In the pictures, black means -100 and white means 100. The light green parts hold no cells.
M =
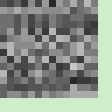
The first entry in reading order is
-33
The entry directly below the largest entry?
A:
-3
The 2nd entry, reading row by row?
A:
-44
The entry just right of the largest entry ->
33
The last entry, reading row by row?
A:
33
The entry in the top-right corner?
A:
-3
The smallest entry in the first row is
-68
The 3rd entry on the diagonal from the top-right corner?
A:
-13
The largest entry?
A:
55
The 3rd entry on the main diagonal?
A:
-33
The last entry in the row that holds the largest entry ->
-23
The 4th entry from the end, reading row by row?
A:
33
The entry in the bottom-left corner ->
-23
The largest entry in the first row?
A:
43
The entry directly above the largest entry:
-23
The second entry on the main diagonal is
9
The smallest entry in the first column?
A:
-55
